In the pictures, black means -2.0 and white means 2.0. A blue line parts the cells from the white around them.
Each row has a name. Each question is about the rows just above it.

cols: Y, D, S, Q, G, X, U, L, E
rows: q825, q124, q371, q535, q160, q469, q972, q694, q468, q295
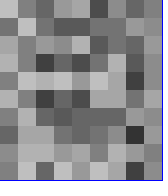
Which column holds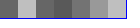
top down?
Q
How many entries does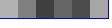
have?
6
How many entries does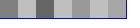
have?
7
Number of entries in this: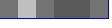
6
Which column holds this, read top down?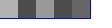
G

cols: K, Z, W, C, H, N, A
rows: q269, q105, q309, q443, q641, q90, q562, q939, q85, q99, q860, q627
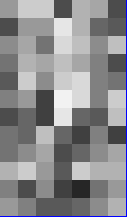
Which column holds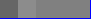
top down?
N
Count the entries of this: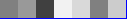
7
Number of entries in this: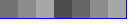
7
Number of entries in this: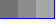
3
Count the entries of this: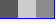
3
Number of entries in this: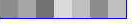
7
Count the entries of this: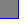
1

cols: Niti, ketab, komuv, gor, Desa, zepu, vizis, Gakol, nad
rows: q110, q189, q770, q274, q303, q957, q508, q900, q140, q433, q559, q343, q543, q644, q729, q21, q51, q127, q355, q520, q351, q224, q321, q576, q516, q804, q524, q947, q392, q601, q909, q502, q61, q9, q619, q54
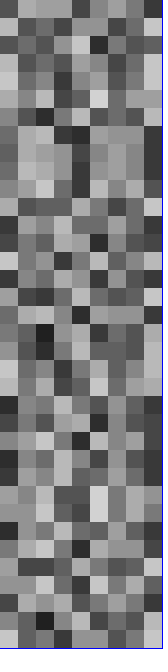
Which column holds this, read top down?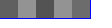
vizis
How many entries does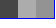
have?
3
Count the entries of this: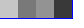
4
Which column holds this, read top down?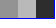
Desa

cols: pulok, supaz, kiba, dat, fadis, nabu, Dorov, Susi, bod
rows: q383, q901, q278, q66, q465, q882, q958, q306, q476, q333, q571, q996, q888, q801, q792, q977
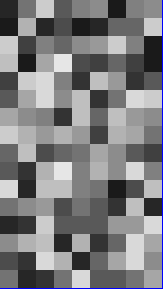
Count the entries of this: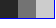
3
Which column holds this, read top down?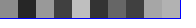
nabu
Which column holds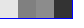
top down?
dat
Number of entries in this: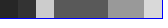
9
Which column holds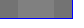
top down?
fadis
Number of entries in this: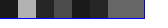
8
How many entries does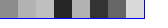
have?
8

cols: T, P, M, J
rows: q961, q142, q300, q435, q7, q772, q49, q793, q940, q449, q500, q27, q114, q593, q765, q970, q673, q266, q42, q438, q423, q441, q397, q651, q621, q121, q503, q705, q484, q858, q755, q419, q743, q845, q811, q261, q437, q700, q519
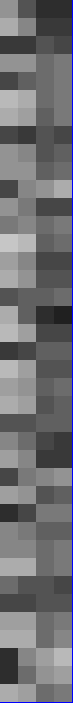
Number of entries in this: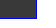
2
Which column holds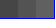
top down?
M
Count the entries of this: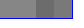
4
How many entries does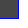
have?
1

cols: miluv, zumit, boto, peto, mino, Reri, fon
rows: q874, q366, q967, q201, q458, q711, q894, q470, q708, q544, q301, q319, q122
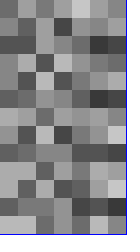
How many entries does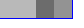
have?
4
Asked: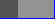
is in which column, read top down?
peto
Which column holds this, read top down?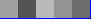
boto
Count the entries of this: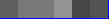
6

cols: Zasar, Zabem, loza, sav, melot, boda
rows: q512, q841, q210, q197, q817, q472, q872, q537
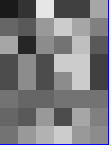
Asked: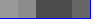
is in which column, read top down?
loza
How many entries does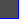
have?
1

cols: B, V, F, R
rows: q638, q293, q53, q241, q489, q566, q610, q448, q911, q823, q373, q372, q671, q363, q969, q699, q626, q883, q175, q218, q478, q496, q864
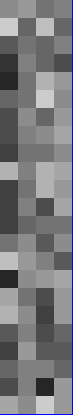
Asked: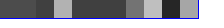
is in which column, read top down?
B
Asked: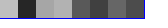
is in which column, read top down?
B
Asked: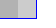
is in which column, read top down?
F
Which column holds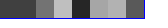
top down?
B
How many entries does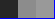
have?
3
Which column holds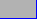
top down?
F
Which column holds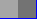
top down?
R

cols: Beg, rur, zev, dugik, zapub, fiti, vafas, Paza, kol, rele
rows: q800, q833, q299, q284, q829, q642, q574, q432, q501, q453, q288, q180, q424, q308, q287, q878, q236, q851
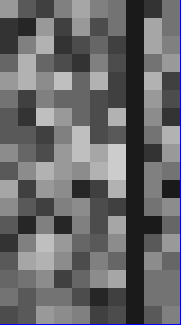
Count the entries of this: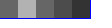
5
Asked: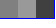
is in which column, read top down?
rele
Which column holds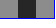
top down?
zapub
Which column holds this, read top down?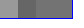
rele
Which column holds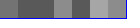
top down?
Beg
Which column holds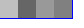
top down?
dugik

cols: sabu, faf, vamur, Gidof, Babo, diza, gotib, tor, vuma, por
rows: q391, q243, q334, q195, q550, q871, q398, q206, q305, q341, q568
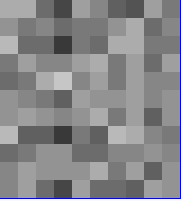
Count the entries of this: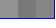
3
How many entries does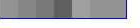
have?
7
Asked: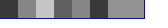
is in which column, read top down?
Gidof

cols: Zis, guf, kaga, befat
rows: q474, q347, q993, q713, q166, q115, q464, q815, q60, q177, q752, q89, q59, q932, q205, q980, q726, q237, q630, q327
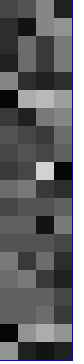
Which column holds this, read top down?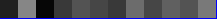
Zis
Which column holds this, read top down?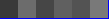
Zis
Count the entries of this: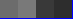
4
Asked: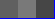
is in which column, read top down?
befat
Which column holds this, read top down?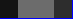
guf
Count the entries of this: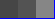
3
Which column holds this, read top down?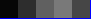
befat

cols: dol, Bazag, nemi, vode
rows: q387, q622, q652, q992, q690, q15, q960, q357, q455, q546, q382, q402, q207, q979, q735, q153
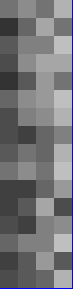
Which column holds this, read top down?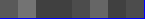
dol
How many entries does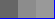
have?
3
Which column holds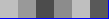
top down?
vode
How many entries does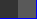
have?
2
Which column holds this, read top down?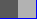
vode
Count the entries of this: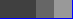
4

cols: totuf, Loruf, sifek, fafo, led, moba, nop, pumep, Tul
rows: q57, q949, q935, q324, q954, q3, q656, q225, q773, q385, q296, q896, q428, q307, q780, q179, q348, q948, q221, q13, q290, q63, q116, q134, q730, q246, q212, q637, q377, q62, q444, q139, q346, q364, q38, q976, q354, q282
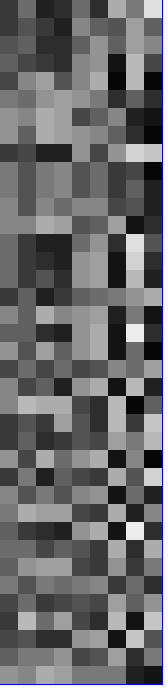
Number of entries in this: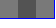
3
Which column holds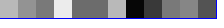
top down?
pumep
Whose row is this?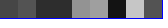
q976
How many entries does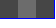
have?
3
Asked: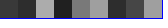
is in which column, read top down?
sifek
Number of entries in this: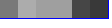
6
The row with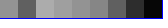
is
q225

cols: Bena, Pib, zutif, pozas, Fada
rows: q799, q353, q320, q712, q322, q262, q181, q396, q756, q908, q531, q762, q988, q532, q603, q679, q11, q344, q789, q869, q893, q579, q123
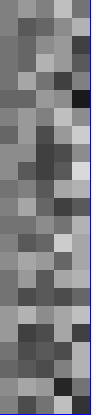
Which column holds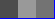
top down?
zutif
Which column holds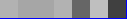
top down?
Fada

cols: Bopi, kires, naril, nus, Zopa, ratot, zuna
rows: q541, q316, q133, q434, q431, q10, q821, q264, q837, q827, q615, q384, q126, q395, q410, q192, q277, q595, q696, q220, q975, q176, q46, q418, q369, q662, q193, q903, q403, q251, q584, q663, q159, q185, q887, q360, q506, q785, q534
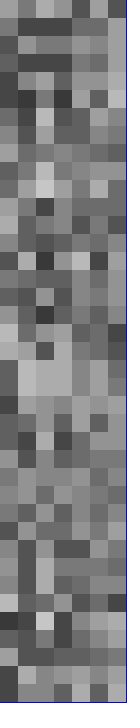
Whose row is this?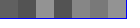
q277
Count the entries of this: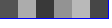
6
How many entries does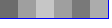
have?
6

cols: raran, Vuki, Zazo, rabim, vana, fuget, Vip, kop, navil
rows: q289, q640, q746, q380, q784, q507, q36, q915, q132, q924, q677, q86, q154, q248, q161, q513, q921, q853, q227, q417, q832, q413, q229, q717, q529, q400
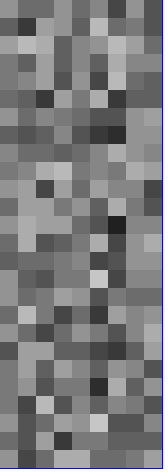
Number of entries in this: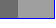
3
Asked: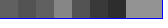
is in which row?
q915
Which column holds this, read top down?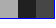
Vip
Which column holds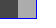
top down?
fuget
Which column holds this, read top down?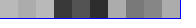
Vip
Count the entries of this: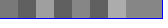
9

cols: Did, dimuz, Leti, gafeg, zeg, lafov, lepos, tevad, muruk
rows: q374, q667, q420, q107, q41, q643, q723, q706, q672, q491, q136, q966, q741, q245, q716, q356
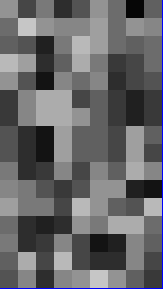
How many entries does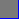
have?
1
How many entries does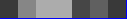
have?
7
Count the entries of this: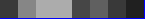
8
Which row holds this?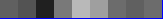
q420
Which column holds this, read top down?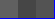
zeg

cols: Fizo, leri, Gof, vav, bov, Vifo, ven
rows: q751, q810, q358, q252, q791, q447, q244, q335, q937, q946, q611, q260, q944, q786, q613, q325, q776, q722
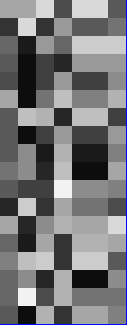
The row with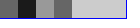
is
q358
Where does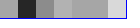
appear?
q944
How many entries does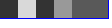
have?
6

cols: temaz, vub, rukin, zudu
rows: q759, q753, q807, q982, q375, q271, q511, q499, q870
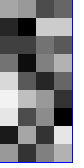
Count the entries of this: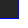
1
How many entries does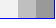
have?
3
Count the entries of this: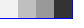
4
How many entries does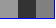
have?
3

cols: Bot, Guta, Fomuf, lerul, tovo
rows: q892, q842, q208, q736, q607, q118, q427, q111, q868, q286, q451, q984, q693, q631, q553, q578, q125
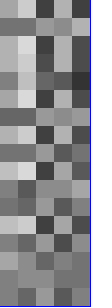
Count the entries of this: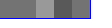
5
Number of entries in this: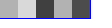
5
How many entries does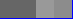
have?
4
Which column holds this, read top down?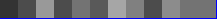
tovo
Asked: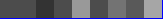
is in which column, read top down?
tovo
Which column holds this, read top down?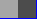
lerul

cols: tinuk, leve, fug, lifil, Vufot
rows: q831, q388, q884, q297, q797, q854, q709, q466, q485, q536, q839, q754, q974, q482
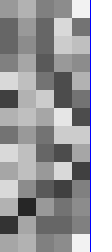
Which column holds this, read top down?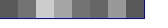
fug
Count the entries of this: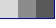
3
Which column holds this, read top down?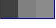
Vufot
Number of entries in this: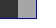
2
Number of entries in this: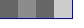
4

